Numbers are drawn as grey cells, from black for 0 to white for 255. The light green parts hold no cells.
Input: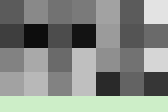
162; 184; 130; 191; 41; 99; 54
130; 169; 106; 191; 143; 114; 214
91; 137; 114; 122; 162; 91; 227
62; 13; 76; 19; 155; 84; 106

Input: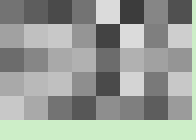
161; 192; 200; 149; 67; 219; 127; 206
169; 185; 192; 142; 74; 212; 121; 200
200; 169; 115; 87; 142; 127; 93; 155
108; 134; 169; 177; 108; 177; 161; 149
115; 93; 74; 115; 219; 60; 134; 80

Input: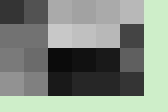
146; 128; 25; 38; 38; 52
114; 114; 200; 192; 184; 68
122; 107; 11; 17; 25; 95
52; 82; 170; 162; 170; 184

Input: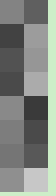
143; 199
74; 171
66; 156
82; 150
131; 95
117; 88
125; 74
137; 58

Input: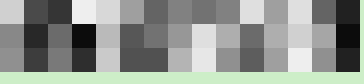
208; 74; 53; 238; 216; 159; 100; 129; 114; 129; 223; 159; 223; 100; 33
144; 61; 121; 46; 202; 81; 81; 180; 231; 144; 93; 159; 238; 144; 33
136; 40; 107; 12; 186; 87; 114; 151; 223; 174; 107; 174; 208; 166; 12

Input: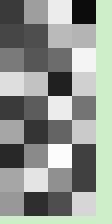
165; 228; 144; 65
221; 193; 33; 208
59; 158; 236; 12
40; 138; 251; 65
59; 93; 236; 116
123; 86; 109; 244
71; 78; 186; 179
165; 52; 101; 201
152; 46; 78; 214
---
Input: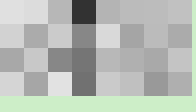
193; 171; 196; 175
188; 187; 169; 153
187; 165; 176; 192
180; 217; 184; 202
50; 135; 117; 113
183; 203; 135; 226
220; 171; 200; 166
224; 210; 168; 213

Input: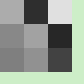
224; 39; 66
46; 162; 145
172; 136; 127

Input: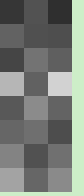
47; 78; 95; 210; 99; 77; 112; 138
82; 80; 115; 97; 139; 111; 81; 102
54; 98; 69; 182; 88; 102; 131; 163

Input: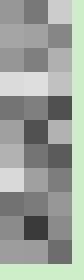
203; 134; 176; 193; 80; 178; 91; 125; 152; 139; 109
120; 161; 126; 221; 127; 81; 116; 160; 122; 58; 155
152; 165; 150; 219; 116; 160; 177; 217; 114; 139; 157

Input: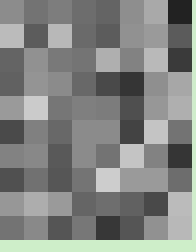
33; 91; 57; 167; 174; 115; 53; 109; 186; 183
169; 153; 185; 143; 151; 196; 130; 154; 72; 144
141; 144; 129; 53; 79; 66; 195; 154; 96; 84
99; 92; 175; 73; 123; 138; 115; 205; 110; 55
108; 105; 116; 104; 127; 138; 138; 116; 101; 119
125; 184; 121; 138; 117; 104; 89; 86; 153; 85
114; 92; 144; 148; 203; 128; 136; 113; 173; 137
140; 187; 99; 96; 154; 74; 129; 80; 151; 115

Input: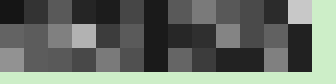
200; 33; 33
43; 97; 128
74; 74; 34
88; 132; 34
122; 47; 60
89; 39; 101
26; 26; 26
70; 90; 80
28; 60; 122
37; 178; 72
89; 128; 89
51; 92; 92
21; 99; 146

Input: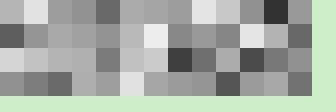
153; 104; 145; 114
50; 179; 120; 168
145; 229; 75; 155
200; 134; 172; 85
228; 153; 111; 149
157; 136; 63; 155
165; 237; 203; 166
171; 185; 193; 225
105; 147; 123; 158
146; 161; 176; 174
157; 169; 180; 106
226; 149; 194; 125
181; 94; 213; 145

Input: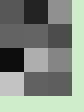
145; 76; 133; 94
35; 101; 173; 97
87; 99; 12; 194
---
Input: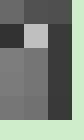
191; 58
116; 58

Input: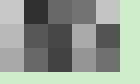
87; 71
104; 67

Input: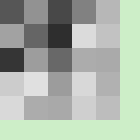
101; 46
157; 104

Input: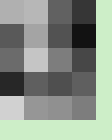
164; 82
197; 125

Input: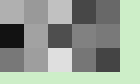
162; 78
158; 223

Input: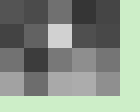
98; 209
60; 120
